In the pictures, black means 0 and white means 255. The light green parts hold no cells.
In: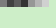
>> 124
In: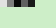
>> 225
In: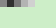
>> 135
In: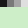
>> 23
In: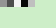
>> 148
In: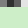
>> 126
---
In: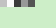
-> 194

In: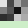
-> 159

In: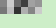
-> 190

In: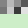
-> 87

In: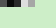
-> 82

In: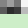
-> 246

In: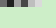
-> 32

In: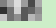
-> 113
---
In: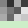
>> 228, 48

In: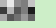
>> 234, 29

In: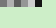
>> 205, 20

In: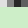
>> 224, 40

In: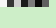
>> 246, 10

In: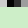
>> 204, 4

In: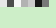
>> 247, 24

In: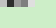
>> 223, 45
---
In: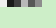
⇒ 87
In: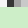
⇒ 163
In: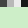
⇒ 235
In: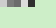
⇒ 220
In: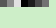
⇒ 73
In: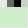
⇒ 10
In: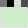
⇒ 219
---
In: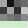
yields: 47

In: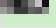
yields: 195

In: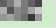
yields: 162

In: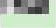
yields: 102

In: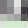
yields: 204

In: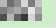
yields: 229

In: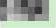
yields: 52

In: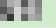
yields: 186

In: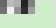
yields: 36

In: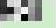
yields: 154
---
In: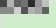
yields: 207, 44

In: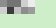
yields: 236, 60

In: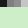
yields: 197, 25

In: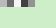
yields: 245, 65

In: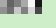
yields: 246, 25

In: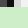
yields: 242, 16
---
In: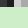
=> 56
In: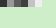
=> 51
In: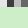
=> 230
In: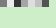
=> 124
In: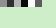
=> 144
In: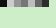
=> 15
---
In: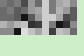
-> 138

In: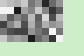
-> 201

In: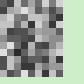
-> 180

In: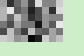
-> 205

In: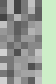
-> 209

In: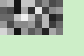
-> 213

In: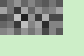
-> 132
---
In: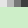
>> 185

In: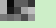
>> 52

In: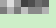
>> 95

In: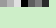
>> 95

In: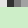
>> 162

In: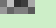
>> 89

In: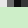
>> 108
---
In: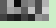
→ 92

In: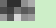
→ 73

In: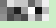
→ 132

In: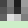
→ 84

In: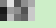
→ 24

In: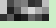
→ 200

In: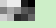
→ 127

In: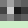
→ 67
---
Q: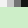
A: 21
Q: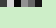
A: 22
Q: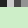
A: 147
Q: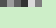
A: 126
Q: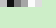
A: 221
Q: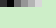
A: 216
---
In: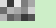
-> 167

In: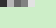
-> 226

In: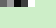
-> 254

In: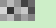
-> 106

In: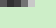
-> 200

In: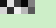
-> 128
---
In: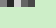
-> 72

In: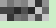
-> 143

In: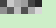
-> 39

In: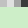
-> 58

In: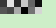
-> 15

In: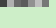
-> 119

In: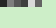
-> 99

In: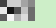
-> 137
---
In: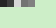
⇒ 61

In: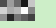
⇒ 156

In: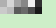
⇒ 214

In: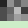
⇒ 145

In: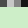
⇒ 199

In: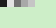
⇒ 227

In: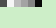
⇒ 246

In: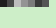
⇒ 72
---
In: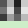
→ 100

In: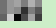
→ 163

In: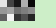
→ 81

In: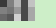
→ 73

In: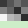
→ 168

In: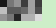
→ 177

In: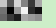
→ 154
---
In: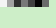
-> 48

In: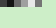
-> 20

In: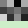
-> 74

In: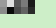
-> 138

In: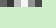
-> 58

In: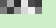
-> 59

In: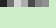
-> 214

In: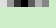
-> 52
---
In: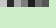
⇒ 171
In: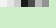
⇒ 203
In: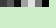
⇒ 18
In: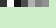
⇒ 21
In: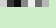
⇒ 14
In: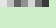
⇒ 99
